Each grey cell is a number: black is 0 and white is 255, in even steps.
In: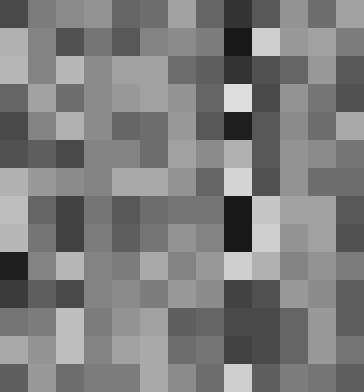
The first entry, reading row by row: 73
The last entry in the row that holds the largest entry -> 81
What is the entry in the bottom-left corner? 95
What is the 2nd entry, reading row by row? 124
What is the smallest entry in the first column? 31
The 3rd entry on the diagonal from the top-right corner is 101
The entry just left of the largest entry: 101
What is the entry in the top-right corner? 161
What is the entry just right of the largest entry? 73
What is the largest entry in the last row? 206
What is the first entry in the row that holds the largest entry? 101
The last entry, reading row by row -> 95
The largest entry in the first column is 190
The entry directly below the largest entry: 31
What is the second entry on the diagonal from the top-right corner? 161
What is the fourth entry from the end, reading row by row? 95
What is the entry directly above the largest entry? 51
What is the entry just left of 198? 25
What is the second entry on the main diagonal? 131
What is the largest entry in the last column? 169

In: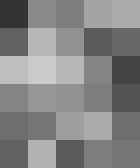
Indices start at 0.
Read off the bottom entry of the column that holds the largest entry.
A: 178
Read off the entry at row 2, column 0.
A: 190
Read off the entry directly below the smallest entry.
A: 97
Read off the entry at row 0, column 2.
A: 125
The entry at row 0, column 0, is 51
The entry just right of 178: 90
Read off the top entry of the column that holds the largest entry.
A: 138
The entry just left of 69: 132

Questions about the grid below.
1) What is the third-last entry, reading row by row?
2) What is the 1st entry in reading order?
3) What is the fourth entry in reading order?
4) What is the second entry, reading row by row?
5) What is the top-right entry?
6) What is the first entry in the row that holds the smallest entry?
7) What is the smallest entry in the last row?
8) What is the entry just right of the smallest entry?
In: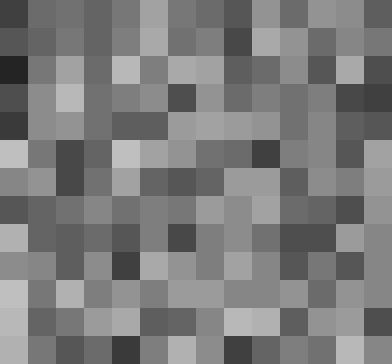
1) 113
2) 64
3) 100
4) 107
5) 94
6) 36
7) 58
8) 119

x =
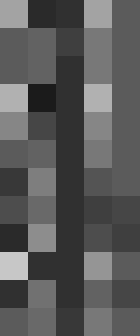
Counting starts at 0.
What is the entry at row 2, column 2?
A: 48
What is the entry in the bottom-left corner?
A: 91
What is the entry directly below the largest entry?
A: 48
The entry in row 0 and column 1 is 42
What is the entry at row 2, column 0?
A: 91
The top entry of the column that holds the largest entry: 163
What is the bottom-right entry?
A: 91
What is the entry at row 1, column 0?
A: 91
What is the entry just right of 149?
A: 91
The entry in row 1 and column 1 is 98
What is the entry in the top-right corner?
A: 91
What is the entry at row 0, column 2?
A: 48
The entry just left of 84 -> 48
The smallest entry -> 27

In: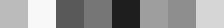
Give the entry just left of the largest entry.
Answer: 186
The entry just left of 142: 158
